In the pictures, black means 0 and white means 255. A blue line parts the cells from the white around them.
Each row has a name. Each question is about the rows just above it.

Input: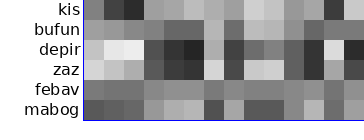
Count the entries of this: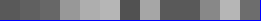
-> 13
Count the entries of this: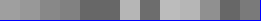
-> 13

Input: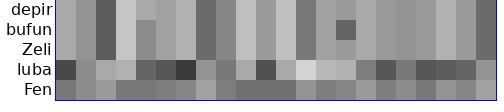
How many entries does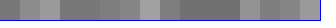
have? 16
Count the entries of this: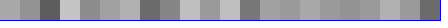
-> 22
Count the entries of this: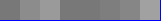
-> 8
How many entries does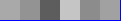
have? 6
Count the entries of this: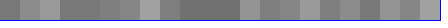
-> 22
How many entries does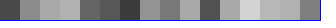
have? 16
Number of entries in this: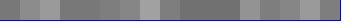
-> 17

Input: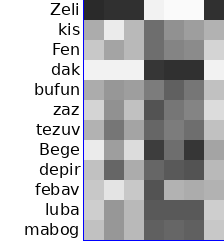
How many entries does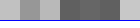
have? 7
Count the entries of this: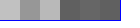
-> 6

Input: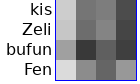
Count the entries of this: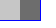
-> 2
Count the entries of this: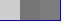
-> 3
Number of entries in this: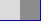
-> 2
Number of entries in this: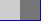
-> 2

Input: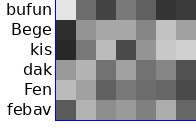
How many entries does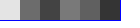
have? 6
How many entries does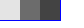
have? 3
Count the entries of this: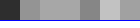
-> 7

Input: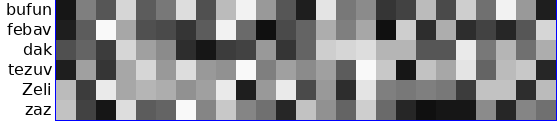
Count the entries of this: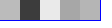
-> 5
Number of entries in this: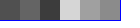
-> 6

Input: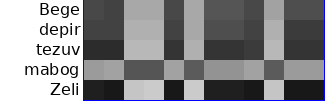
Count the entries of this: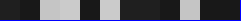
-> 12
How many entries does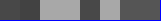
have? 8

